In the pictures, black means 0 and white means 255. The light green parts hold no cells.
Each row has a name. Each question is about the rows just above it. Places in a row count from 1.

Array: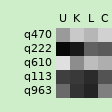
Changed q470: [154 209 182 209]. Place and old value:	2, [201]
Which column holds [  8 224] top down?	U

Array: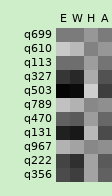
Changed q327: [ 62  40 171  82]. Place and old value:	1, [54]
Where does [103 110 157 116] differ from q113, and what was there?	1, [110]

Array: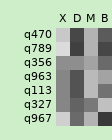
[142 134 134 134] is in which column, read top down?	X
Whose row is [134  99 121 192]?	q327
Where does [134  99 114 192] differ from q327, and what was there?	3, [121]
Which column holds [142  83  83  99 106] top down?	D
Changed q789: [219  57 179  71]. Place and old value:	2, [64]
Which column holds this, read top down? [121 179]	M

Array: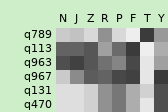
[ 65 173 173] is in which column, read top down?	F
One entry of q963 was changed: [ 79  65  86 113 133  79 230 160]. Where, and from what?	6, [72]
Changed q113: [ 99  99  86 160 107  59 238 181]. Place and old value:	8, [173]

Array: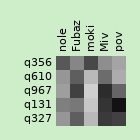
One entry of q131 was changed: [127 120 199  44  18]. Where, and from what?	4, [52]
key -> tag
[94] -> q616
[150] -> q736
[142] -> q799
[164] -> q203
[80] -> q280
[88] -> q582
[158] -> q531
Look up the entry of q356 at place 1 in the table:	q582
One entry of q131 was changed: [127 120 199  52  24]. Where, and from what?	5, [18]
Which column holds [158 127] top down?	nole

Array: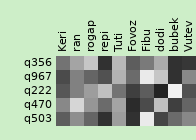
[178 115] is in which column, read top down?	Tuti
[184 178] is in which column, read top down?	Tuti

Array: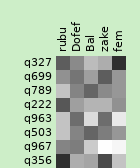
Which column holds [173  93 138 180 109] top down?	zake
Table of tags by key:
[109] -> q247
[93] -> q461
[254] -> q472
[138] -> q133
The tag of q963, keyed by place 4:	q247
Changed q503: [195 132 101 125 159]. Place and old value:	5, [151]
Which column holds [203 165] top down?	Bal
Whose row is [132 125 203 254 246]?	q967
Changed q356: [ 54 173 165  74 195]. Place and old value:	1, [47]
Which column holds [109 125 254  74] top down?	zake

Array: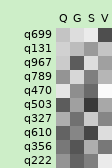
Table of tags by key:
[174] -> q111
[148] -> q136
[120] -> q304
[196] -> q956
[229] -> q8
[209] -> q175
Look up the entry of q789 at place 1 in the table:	q136
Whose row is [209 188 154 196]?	q131
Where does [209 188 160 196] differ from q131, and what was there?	3, [154]
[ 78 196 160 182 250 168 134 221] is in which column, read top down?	V
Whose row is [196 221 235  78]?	q699
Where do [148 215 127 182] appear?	q789
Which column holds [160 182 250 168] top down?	V

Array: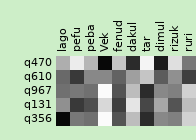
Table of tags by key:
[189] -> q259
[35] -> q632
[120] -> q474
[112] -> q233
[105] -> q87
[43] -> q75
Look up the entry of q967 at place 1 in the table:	q233
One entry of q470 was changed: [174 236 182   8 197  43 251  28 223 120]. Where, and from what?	7, [244]
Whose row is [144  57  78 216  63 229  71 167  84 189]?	q131
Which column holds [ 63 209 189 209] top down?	ruri

